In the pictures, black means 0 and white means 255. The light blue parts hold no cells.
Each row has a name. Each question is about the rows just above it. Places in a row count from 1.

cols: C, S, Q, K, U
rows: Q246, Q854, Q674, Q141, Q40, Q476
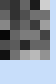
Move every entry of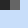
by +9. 48 110
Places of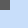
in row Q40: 2
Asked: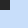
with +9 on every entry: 48
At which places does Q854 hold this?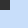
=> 2
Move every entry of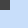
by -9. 58
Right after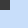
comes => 158
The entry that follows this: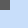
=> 39

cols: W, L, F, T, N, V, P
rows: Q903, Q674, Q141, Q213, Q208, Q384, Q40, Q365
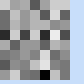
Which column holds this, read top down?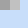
L
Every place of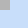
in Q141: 2 4 5
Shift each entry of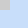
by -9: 196
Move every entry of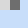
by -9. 208 101
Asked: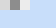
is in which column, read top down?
V
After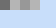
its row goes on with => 181 141 152
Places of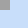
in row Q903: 2 5

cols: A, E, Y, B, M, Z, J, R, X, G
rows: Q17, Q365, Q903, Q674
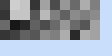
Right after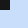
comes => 41
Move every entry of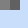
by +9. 136 106
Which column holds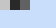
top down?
Y
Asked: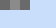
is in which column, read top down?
R
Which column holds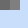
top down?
Z

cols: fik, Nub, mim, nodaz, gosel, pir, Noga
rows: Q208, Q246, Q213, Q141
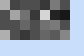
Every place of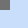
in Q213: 5
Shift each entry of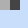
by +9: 184  77
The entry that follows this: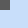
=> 134
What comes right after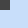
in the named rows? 78
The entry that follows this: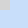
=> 35

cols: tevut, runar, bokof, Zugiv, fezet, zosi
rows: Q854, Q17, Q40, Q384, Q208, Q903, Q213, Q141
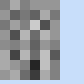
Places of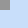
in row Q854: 4 5 6
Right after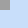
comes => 129
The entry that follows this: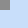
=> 129

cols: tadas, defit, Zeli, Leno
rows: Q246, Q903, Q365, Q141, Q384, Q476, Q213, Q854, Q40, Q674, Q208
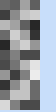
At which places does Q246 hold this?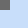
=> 1
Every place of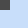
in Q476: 3 4

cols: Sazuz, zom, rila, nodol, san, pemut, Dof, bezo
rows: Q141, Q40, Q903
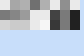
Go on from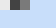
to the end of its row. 33
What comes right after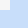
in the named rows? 56

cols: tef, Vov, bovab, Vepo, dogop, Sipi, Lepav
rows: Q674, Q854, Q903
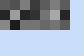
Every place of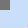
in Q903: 3 4 6
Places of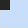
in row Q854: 1 3 7
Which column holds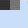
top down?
Vepo
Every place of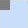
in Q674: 3 6
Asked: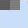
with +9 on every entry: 101 134

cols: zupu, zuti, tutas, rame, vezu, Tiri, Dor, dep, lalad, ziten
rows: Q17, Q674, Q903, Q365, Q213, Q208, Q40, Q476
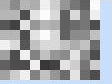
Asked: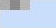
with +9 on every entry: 182 148 191
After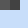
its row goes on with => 227 150 182 173  96 107 118  77
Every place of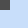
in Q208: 2 10
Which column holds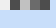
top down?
ziten

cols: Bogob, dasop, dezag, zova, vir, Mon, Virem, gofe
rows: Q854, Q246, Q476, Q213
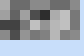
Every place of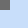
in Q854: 2 3 6 7
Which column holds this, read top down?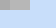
Mon
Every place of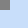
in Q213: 5 7
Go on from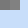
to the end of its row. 183 129 138
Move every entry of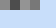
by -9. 129  68 139 111

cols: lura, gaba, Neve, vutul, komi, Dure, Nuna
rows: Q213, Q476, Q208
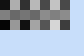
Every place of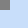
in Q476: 1 6
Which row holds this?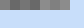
Q476
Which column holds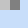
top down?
Dure
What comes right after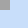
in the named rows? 85
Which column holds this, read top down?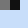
Neve

